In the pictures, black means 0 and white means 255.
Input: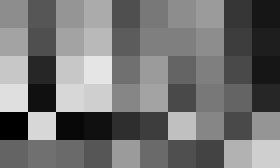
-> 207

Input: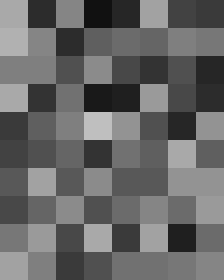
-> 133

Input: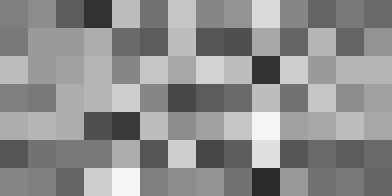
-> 100

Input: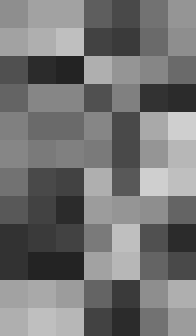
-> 156

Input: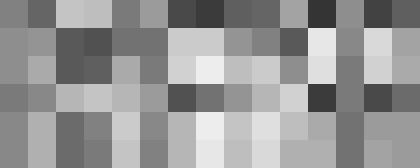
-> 155
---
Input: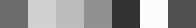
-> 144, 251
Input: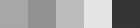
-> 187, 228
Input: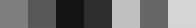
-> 46, 213
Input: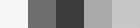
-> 60, 246
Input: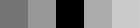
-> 1, 202
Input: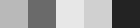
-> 231, 231
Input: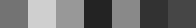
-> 35, 207
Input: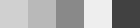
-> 137, 238
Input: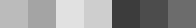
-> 206, 225
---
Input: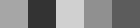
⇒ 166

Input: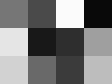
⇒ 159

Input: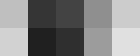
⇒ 210

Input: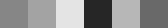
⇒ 163

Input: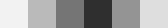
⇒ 186

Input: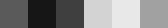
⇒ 22

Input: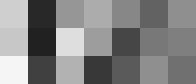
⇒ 178

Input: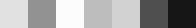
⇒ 252

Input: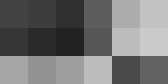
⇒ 146

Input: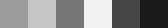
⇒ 198
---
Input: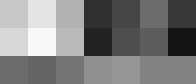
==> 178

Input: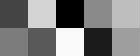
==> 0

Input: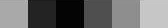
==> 4

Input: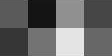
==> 144

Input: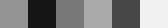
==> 120

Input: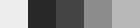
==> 67

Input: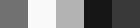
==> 179

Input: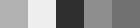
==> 47

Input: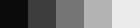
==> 117
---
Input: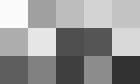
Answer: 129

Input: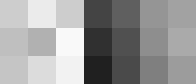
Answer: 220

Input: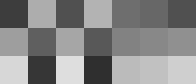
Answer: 54

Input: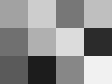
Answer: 28

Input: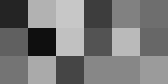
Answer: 170

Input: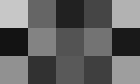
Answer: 49

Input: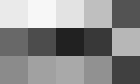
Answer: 161

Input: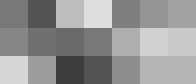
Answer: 156

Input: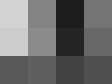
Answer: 95

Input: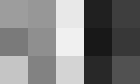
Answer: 130
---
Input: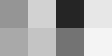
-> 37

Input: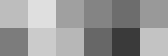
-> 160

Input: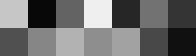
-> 99

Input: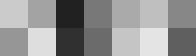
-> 33

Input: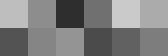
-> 46

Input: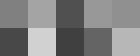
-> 80

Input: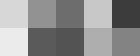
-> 109

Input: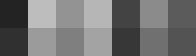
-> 147

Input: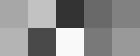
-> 51

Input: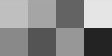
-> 99
